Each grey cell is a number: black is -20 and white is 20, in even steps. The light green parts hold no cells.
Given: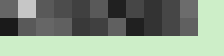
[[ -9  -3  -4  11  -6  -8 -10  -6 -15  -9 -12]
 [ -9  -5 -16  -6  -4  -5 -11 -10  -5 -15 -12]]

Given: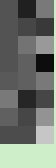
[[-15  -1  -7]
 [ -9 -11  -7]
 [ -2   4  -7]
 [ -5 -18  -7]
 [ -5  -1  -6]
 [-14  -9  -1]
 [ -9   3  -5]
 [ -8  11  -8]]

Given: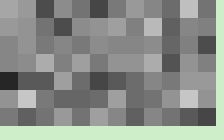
[[ 10  -2   6   4  -8   2  -2  -9  -1   4   1  -3]
 [  1   0   4   3  -2  -8   2   3   5   0   9  -5]
 [  0  -8   1   3  -1   1  -1   2   1   1   2  -4]
 [  3   0   1   2   7   0   5  -1   3   3   7  -7]
 [  4   4 -14  -6  -6   5  -3  -9  -6  -3   1  -1]
 [ 11   3   3  11  -1  -4  -4  -3   5  -3  -2   3]
 [ -6  -9  -1  -5  -2   4  -2   5   1  -5   1  -2]]

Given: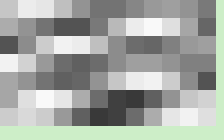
[[  3  -1  11  17  16  10   3  -2  -2   1   4   5]
 [  6  -4   7   3  -2  -7  -7  -1   9  17  19  15]
 [  4   5  -7   2  12  18  17  10   2  -3  -4   0]
 [  0   0  18  13   4  -3  -5  -3   2   5   5   3]
 [  2  -7   6   3  -2  -5  -4   3  11  17  18  12]
 [ 11  13   6  15  19  16   7  -3 -10 -11  -5   3]
 [ 18  15  12  14  12   4  -5 -11 -10  -3   7  16]]

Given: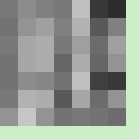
[[-11 -13  -1   2   0  -1  10]
 [ -6   0  -2   3   5   0   8]
 [ -3   5  -1   6   7  -1   5]
 [ -4   3  -2   6   7  -4   7]
 [-10 -11  -2   2   1  -2  10]
 [ -3   3  -1   8   7  -6   6]
 [ -2  -3   3  11   3  -2  -1]]

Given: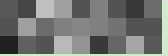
[[-11  -3  -6  -9  10   5  -7   0  -7]
 [ -7  -7  -7   5  -3   0   1   0  -2]
 [  6  -6 -15  -5  -7   9   3 -11  -4]]
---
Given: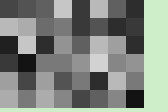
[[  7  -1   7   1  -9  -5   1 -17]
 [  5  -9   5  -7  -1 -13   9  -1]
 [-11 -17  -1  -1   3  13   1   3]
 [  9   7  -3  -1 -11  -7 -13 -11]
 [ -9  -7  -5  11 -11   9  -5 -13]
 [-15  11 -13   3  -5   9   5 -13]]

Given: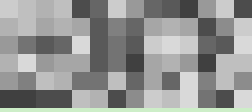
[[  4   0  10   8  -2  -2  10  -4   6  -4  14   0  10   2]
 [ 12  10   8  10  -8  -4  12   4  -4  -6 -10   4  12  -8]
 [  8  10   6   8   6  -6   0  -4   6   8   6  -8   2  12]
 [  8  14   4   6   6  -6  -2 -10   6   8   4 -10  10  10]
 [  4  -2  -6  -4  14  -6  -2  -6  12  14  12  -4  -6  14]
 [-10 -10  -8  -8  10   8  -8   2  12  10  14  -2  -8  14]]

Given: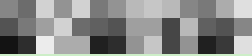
[[-17 -13  17   7   7 -15 -13   3  11  -9   3 -15 -11  15]
 [  1  -3  13   3  13  -1   3   9  11   9   1  -1   7  15]
 [ -7  -1   5  13  -3  -5  -7   5   5  -9   9  -5  -7   1]]

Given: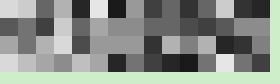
[[  6  -2   8  14  -8   4   4   4 -12   8   0   8 -14 -12   0]
 [ 14  10   6   2  10   6 -14  -2 -10 -14 -16  -2  16  -2 -10]
 [ 14  12  -4   8 -14  16 -16   4 -10  -4 -12  -4  12 -12 -14]
 [ -6  -2 -10  12  -4   6   2   2  -4  -4  -8 -10  -6   2   2]]

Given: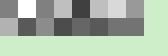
[[  8  -6   2  -8  -4  -6  -2  -2]
 [  0  20   0  10 -10  10  14   4]]

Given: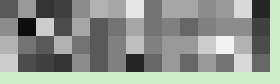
[[  2 -18  12  -8   6  -6  -2   6  -2   0  -4   0   2   2 -10]
 [  8  -2  -6   8  -2  -6   0  10   0   4   4  12  18   8  -8]
 [ 12  -8 -10 -12   2  -6   0 -14  -4   4  -4   4  -2  14  -4]
 [ -6   4 -12 -10   2   8   6  16  -2   6   6   2   4  14 -14]]

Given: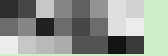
[[-13  -9  11   1  -5   3  15  13]
 [ 17  11   9   7  -7  -7 -17 -11]
 [ -3   1 -15  -3  -9  -3  15  17]]

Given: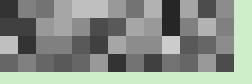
[[-10 -10   4   6   2  -8  -6   6   4 -14   0   8   0]
 [ 10 -12   0   0  -6 -10   6   2   2  12  -6  -4   2]
 [-12   0  -2   6  10  10   4  -2   8 -14   6  -8   2]
 [ -4   0  -4  -6  -4   4 -12  -2 -10  -2  -4   4  -8]]

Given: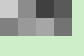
[[  0   4   6  -2]
 [ 12   2 -10  -6]]
